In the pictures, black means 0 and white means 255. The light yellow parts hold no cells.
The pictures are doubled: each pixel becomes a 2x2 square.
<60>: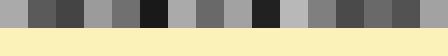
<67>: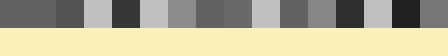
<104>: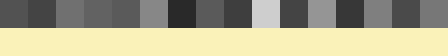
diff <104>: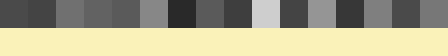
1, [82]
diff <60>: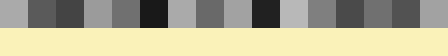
14, [105]
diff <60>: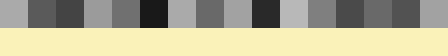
10, [33]
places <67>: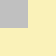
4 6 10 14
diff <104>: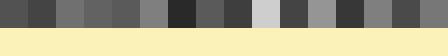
6, [135]
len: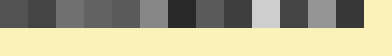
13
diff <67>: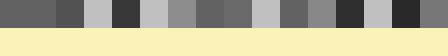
15, [33]

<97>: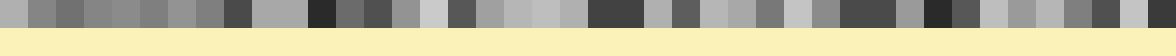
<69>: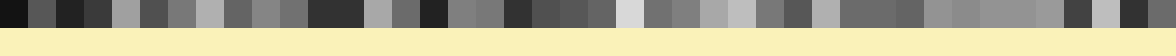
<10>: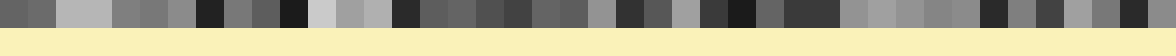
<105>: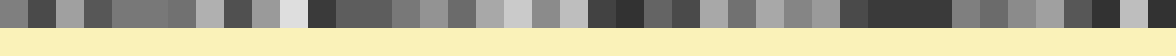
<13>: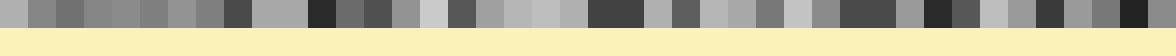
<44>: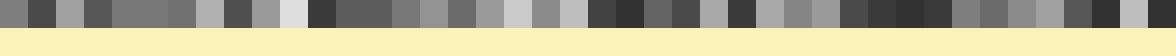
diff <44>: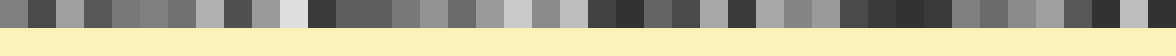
6, [120]
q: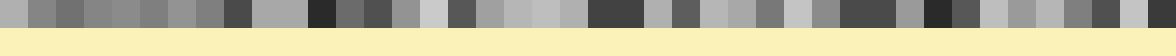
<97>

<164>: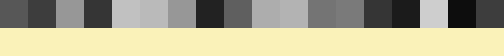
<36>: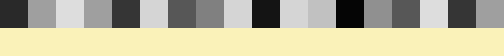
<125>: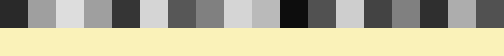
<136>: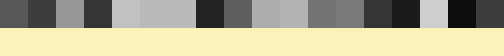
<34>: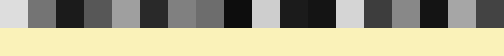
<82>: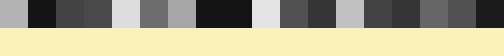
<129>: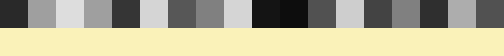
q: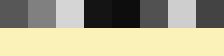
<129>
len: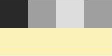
4
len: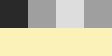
4
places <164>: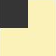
4 14

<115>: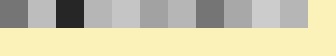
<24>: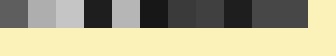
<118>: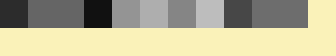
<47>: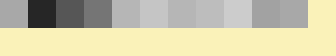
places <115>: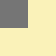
1 8
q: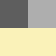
<24>
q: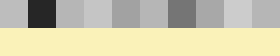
<115>
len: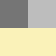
2

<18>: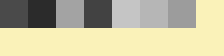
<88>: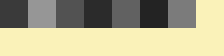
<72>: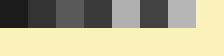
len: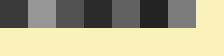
7
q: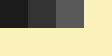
<72>
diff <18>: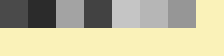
7, [156]

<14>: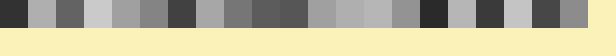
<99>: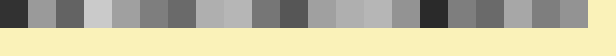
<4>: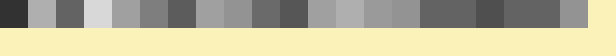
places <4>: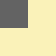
3 16 17 19 20
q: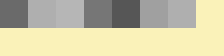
<99>
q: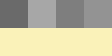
<99>
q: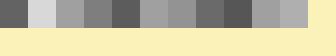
<4>
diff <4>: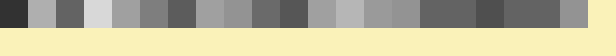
13, [175]

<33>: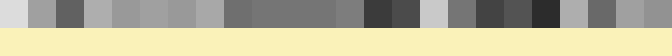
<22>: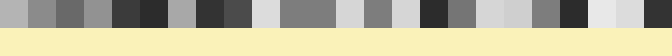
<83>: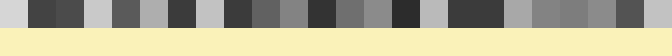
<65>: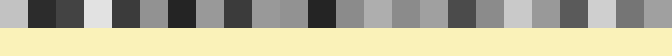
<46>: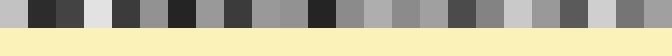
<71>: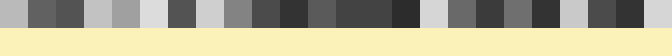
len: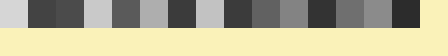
15
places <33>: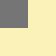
10 11 12 17
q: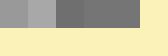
<33>
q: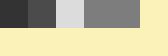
<22>

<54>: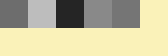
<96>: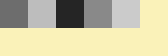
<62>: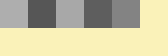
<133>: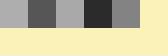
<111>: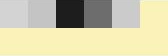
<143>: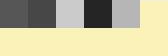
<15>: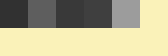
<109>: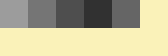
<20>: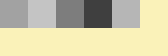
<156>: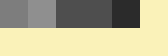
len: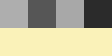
4
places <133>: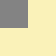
5
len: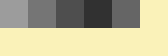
5

